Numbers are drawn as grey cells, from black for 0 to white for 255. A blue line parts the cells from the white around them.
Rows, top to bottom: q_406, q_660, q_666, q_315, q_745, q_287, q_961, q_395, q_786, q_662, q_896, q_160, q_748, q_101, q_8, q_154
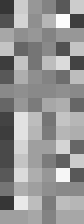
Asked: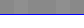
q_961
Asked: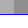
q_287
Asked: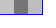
q_745

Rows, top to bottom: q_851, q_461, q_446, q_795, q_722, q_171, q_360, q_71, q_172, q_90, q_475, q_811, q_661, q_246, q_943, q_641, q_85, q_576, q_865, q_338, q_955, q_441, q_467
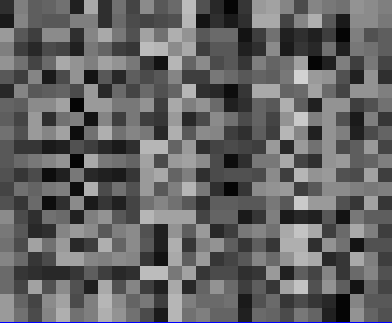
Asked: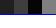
q_446
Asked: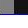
q_172
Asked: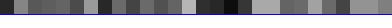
q_360
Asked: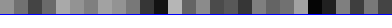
q_722
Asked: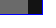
q_446
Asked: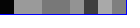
q_71

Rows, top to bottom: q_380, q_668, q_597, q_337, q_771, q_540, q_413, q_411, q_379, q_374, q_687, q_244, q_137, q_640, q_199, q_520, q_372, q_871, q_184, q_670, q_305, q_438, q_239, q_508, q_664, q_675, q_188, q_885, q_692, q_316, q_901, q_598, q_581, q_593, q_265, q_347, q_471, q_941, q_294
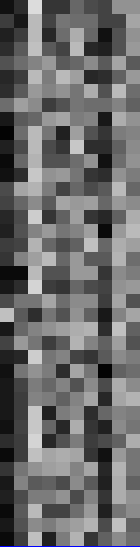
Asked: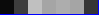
q_581
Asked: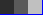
q_337
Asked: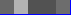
q_244

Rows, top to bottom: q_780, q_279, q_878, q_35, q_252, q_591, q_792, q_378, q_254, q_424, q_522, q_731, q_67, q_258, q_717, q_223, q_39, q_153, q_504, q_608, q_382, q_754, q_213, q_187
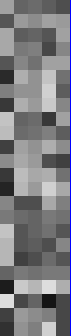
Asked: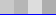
q_382
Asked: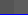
q_153

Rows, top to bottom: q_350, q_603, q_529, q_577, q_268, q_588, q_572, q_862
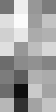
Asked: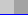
q_572
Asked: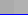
q_529

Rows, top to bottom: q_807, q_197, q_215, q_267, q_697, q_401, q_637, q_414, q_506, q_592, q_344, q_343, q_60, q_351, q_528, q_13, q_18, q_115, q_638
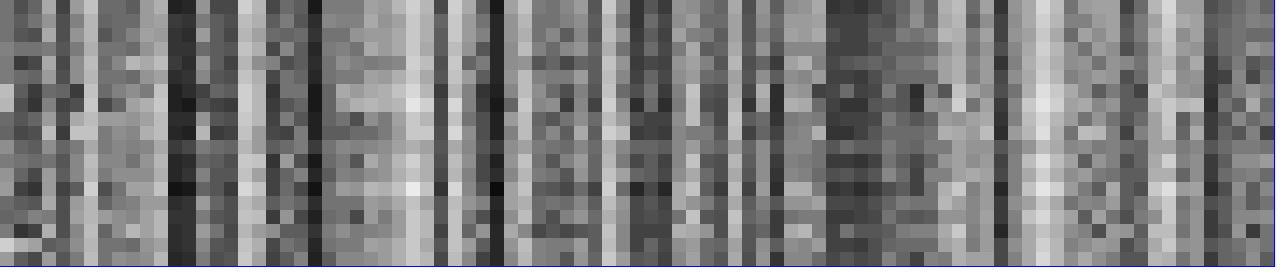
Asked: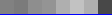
q_60
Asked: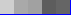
q_197
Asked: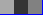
q_506
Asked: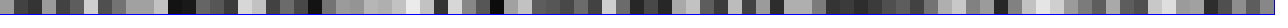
q_351

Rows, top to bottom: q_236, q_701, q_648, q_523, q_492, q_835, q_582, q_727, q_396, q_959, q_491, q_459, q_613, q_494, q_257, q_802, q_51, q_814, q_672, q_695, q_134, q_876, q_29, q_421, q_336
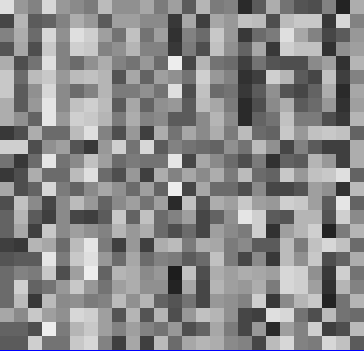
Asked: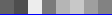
q_421
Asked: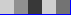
q_695
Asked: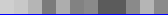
q_396

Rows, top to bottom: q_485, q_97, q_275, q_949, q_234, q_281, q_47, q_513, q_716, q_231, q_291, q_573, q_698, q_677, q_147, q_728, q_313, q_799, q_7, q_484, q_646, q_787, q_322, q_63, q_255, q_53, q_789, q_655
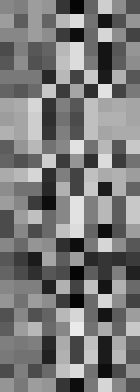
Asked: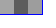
q_7
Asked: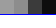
q_275
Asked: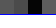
q_484
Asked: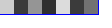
q_573
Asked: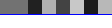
q_53
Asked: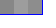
q_275
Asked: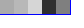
q_698

